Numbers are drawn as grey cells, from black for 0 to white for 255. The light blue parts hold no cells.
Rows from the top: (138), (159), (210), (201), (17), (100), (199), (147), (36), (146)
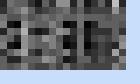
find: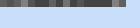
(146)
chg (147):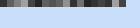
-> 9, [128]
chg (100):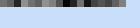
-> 9, [21]
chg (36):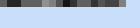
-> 10, [37]
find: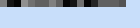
(201)
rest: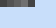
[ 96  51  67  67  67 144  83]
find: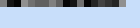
(199)

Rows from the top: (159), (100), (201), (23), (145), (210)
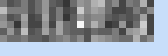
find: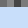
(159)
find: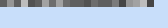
(145)
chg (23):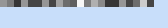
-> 16, [69]
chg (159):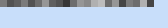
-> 16, [137]

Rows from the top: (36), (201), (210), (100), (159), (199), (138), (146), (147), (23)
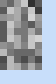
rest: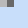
[ 76 120  76]
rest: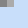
[132 199 132]
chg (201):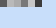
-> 1, [199]
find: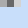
(210)
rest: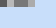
[120]
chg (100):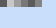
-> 5, [145]
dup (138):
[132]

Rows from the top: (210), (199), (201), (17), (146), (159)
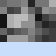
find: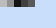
(201)
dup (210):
[118]
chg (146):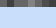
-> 2, [89]

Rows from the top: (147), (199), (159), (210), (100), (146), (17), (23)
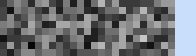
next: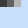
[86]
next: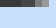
[153]
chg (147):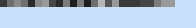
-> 1, [98]
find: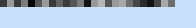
(17)
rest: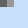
[ 58  70  58  98 111  98  58 153]
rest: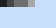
[ 58  98 181  86  58  43 137]

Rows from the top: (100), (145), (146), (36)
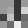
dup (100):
[153]
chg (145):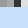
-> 3, [210]
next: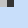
[107]
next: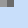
[236]
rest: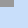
[ 53 153]

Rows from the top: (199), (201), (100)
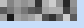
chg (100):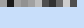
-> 10, [91]
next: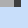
[132]
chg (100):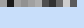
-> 5, [189]
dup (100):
[161]
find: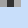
(199)
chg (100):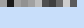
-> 7, [50]

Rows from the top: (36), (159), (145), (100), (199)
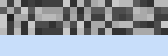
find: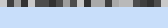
(100)
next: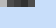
[201]
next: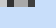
[169]
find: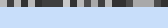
(199)

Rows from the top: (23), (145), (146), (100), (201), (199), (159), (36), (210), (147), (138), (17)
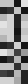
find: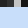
(145)
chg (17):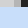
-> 2, [167]
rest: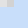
[ 35 210]
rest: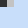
[21]
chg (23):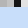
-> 0, [195]
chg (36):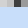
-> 0, [226]

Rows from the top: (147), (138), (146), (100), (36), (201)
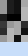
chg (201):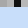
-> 0, [152]
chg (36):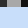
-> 1, [183]
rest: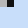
[183]
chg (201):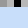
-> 2, [17]
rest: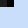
[  1 183]
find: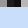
(138)

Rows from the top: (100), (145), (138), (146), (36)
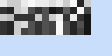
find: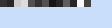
(145)
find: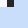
(100)
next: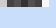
[81]
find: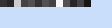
(36)

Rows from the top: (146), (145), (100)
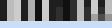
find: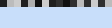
(145)
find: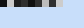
(145)
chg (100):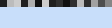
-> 15, [147]
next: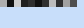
[147]

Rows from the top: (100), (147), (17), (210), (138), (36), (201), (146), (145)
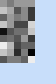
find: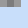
(100)
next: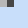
[99]
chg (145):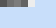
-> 1, [124]
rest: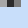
[4]
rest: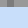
[153]
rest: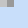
[ 70  70 212]
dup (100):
[153]

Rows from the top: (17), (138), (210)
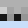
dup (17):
[176]
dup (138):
[163]
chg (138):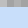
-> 0, [206]
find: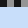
(210)
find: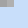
(138)
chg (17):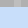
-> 2, [176]

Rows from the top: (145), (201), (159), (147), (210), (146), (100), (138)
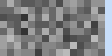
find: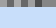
(210)
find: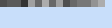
(159)
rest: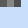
[147 160 134 104 147 147]
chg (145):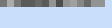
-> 7, [134]
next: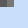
[78]

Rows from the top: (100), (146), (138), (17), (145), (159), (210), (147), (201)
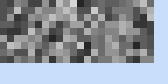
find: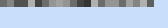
(147)
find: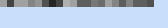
(159)

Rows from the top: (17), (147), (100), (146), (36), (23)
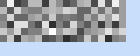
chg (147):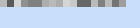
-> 14, [116]
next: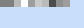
[173]
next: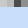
[158]
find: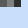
(23)
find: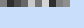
(23)
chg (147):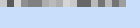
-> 0, [186]

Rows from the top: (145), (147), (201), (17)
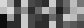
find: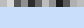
(147)
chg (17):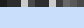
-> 0, [13]
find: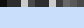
(17)

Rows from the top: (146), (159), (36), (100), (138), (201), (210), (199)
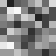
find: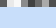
(159)
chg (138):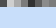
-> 3, [139]
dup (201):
[123]
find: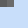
(146)

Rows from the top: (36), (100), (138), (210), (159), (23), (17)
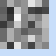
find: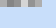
(23)
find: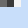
(138)
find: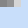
(23)
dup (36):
[106]
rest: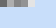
[188 106]

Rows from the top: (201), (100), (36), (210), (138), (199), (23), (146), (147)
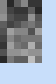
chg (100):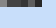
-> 2, [53]
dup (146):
[146]

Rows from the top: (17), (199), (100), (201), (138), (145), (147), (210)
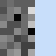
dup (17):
[94]
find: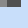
(201)
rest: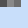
[6]
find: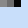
(138)
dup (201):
[80]
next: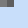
[122]

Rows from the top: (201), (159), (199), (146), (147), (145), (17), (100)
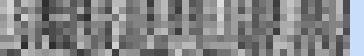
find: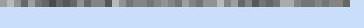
(146)
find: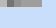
(17)
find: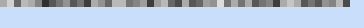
(201)
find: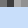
(201)

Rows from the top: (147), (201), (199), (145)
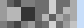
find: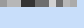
(201)
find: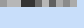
(199)
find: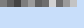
(145)
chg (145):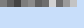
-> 4, [155]

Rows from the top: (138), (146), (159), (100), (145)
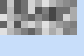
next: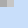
[126]
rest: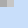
[126 139]
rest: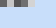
[171 224 184 155 139 126]
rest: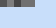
[171]
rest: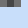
[211 171]

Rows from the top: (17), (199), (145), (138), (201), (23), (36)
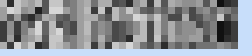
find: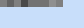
(36)
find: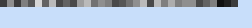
(138)
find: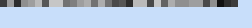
(23)
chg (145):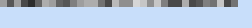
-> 15, [86]
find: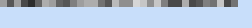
(145)

